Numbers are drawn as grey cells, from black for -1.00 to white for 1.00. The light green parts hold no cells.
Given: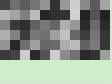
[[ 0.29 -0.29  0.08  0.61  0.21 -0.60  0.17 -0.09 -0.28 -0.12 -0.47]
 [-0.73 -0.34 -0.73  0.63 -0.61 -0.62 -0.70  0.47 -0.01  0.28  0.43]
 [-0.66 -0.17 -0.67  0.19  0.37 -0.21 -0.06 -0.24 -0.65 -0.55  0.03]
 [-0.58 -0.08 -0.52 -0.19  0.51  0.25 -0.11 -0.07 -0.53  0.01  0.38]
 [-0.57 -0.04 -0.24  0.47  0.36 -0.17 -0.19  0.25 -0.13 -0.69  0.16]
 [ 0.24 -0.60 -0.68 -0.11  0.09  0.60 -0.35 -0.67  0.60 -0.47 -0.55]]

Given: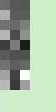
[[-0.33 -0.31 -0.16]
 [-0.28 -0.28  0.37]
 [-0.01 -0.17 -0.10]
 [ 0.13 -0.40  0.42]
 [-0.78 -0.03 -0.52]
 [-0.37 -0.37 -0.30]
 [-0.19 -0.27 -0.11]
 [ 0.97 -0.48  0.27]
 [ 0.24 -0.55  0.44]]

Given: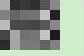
[[ 0.07 -0.33 -0.63 -0.56 -0.63  0.36]
 [-0.73  0.53 -0.10 -0.12 -0.21  0.00]
 [ 0.07 -0.31 -0.46 -0.42 -0.43  0.46]
 [-0.79  0.53 -0.08 -0.11  0.31 -0.46]
 [ 0.01 -0.23 -0.05 -0.04  0.29 -0.67]]

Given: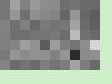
[[-0.18 -0.18 -0.10 -0.14  0.09  0.10  0.20  0.00  0.27 -0.07]
 [-0.27 -0.20  0.17 -0.19  0.03  0.07  0.13 -0.12  0.17 -0.07]
 [-0.25 -0.16  0.27 -0.07 -0.10 -0.04 -0.18  0.00 -0.11  0.02]
 [-0.18 -0.12  0.46 -0.15 -0.07 -0.08 -0.09 -0.12 -0.12  0.00]
 [ 0.66  0.11 -0.10 -0.01  0.22 -0.28  0.14  0.24  0.03  0.00]
 [ 0.13  0.10 -0.66  0.17  0.01  0.13  0.14  0.09  0.16 -0.05]
 [-0.18 -0.03  0.28 -0.03 -0.10 -0.02 -0.17 -0.09 -0.16  0.03]]

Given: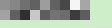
[[ 0.30  0.92 -0.44 -0.24  0.23 -0.24 -0.12  0.05  0.14]
 [-0.27 -0.53 -0.15 -0.10 -0.26  0.56 -0.63 -0.25  0.27]]

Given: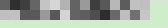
[[ 0.50  0.51 -0.28  0.44 -0.31 -0.51  0.21 -0.22  0.40  0.68  0.54 -0.21
  -0.51 -0.63 -0.23]
 [ 0.55 -0.12  0.49 -0.18 -0.65 -0.39 -0.26 -0.22  0.66 -0.31  0.20 -0.30
  -0.30  0.51  0.50]]
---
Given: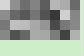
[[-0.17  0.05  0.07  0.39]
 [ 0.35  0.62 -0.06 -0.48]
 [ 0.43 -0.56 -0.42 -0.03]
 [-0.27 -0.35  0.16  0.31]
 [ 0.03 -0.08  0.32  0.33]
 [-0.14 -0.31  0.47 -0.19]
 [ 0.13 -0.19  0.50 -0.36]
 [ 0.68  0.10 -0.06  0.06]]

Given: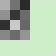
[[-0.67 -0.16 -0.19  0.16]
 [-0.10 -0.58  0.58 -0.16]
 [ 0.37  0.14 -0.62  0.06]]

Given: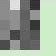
[[-0.60  0.17 -0.58 -0.33 -0.24]
 [-0.17 -0.25 -0.21 -0.24 -0.28]
 [ 0.75  0.14  0.12 -0.45  0.19]
 [ 0.10  0.10 -0.01  0.05 -0.40]]

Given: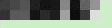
[[ 0.16  0.74]
 [-0.23 -0.56]
 [-0.85 -0.89]
 [ 0.05  0.26]
 [-0.82 -0.77]
 [-0.84 -0.67]
 [-0.75 -0.84]
 [-0.34 -0.29]
 [-0.44 -0.30]
 [-0.51 -0.61]]

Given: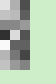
[[-0.39 -0.26  0.20 -0.35 -0.24 -0.46  0.03]
 [ 0.38  0.46  0.07  0.72 -0.23 -0.07  0.20]
 [ 0.77  0.52  0.06 -0.62  0.95  0.42  0.52]]

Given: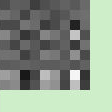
[[-0.18 -0.13 -0.15 -0.37 -0.11 -0.42 -0.23 -0.61 -0.52]
 [-0.30 -0.17 -0.73  0.54 -0.55  0.13 -0.34  0.91  0.50]
 [-0.23 -0.32 -0.19 -0.27 -0.24 -0.31 -0.25 -0.43 -0.46]
 [-0.31 -0.40 -0.42 -0.08 -0.36 -0.07 -0.28  0.20  0.14]
 [-0.38 -0.25 -0.53  0.04 -0.48 -0.01 -0.28  0.48  0.24]
 [-0.51 -0.19 -0.16 -0.43 -0.31 -0.33 -0.26 -0.47 -0.36]
 [-0.28 -0.47 -0.09 -0.58 -0.18 -0.49 -0.22 -0.81 -0.62]
 [-0.26 -0.21 -0.42 -0.20 -0.46 -0.13 -0.26  0.12  0.08]
 [-0.40 -0.12 -0.42  0.05 -0.27 -0.11 -0.28  0.25  0.03]]

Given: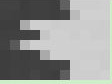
[[ 0.62  0.63  0.60  0.61  0.62  0.60  0.59  0.63]
 [ 0.61  0.63  0.61  0.60  0.62  0.61  0.62  0.61]
 [ 0.61  0.63  0.61  0.62  0.62  0.61  0.62  0.61]
 [ 0.60  0.47  0.61  0.60  0.62  0.62  0.60  0.61]
 [-0.25 -0.47  0.61  0.62  0.62  0.62 -0.46 -0.27]
 [-0.51 -0.51  0.60  0.62  0.62  0.62 -0.48 -0.51]
 [-0.50 -0.50  0.62  0.55  0.62  0.33 -0.50 -0.50]
 [-0.50 -0.50  0.62 -0.47  0.62 -0.48 -0.49 -0.46]
 [-0.52 -0.51  0.35 -0.48  0.47 -0.51 -0.50 -0.50]
 [-0.48 -0.50 -0.51 -0.49 -0.30 -0.49 -0.50 -0.49]
 [-0.48 -0.49 -0.51 -0.50 -0.48 -0.51 -0.51 -0.51]]
